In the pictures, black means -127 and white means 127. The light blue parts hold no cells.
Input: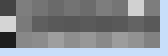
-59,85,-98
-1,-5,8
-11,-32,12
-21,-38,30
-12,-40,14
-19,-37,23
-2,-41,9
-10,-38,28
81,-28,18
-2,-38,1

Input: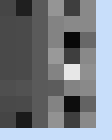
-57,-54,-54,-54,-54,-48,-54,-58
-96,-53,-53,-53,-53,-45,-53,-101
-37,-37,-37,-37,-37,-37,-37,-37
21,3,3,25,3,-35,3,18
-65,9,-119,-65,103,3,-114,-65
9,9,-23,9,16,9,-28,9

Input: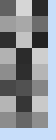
-30,30,-80,50,13,-55,53,12
86,40,67,-84,-81,-46,-73,-25
-85,-19,-93,78,53,5,73,14

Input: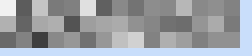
113,48,-23
-36,-26,3
69,41,-64
-5,47,9
0,-44,23
96,30,-14
-31,39,23
9,43,63
-11,17,81
13,7,3
8,-14,47
55,-19,29
8,21,0
14,43,17
2,-6,17

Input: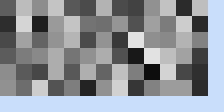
-33,-81,-55,-35,12,18
60,86,35,-4,-38,-19
12,-97,-26,8,-56,77
67,26,20,45,44,-43
-40,68,53,-9,-40,-1
-52,-12,-52,16,47,-93
52,-16,20,44,-26,18
-53,22,-71,-45,64,81
-60,-45,98,-103,-2,-73
16,32,15,97,-114,2
66,-3,8,62,82,28
-85,76,51,35,-56,28
61,-87,3,-67,-79,-85

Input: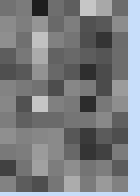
-13,11,15,-34,-48,3,7,-2,15,-6,-62,2
-4,-1,-15,-7,-39,-6,-46,-31,2,-2,-11,-35
-98,21,65,43,18,-13,69,-21,7,27,33,-49
-17,-22,1,-29,-23,-50,0,-21,10,10,-2,-9
-33,-1,-10,-22,-39,7,-6,-10,-40,-23,14,44
70,-46,-49,-34,-81,-4,-83,-9,-69,-75,-11,-4
40,-39,-75,-42,-52,-52,-7,9,-36,-62,-1,26
-20,12,-20,-19,-19,27,14,-32,-49,-4,-36,1
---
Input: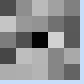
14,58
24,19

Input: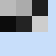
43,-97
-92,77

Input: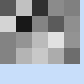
65,-79
-103,4

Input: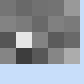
-22,-14
-4,-22

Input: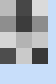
-56,90
-67,12

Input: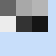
40,53
-76,-106
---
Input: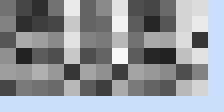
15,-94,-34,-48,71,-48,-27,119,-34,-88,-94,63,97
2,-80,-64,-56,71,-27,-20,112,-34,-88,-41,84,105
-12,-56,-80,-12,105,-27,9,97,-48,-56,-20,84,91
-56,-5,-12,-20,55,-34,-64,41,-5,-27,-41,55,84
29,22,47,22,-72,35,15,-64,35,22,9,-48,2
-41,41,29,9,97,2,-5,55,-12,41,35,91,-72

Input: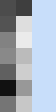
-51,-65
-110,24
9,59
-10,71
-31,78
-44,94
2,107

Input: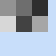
87,-61,38
19,-17,-81

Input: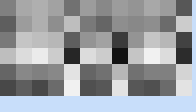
-55,-33,-55,-20,113,-47,-40,99,-40,-47,-20,99
-26,8,0,8,99,-26,-14,55,-14,0,0,84
-33,28,47,14,62,-6,-26,14,8,14,-20,76
0,40,47,34,-14,28,8,28,20,40,28,-40
-6,69,62,55,-33,20,34,-68,20,69,55,-61
62,92,107,76,-89,92,76,-109,69,113,92,-83

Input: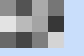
-23,-58,-1,84
14,-44,42,-9
99,58,36,-72

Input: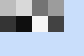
-75,-112,118,-61
61,89,-11,28

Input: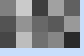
-44,19,-23,-38,25
-57,61,-15,6,-85
0,74,-65,33,-31
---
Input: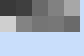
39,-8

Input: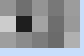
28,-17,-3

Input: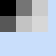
75,67

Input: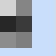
5,-88

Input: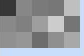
63,76,-18

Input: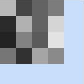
-3,-28,2,-9

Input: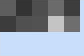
-66,68
